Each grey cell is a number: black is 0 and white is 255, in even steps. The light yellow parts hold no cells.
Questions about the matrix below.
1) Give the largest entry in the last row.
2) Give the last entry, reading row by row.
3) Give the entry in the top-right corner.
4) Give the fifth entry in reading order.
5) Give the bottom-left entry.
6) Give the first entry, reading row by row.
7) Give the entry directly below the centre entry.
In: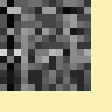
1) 139
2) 70
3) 54
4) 110
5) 110
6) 139
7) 123

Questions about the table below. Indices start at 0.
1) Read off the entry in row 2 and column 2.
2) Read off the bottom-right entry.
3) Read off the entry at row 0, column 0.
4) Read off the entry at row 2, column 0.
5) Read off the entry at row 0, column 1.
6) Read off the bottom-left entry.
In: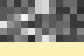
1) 160
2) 89
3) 73
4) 89
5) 117
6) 57

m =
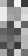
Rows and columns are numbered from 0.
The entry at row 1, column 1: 156
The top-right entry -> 58
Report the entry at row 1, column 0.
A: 235
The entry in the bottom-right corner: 115
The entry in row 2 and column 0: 235
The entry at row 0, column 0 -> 182
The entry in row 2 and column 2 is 156
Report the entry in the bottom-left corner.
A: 168

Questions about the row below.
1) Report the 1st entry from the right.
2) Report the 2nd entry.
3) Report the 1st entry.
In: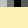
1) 88
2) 117
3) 195

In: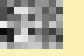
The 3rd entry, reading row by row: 92
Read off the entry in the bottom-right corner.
147
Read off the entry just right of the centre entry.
214
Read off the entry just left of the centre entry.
186
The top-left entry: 92
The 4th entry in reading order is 134
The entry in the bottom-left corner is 214
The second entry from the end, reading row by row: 186
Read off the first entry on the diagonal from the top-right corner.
186
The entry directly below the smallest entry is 92
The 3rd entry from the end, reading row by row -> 134
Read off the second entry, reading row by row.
147
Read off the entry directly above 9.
239
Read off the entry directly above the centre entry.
78
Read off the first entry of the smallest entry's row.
9
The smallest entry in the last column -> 63
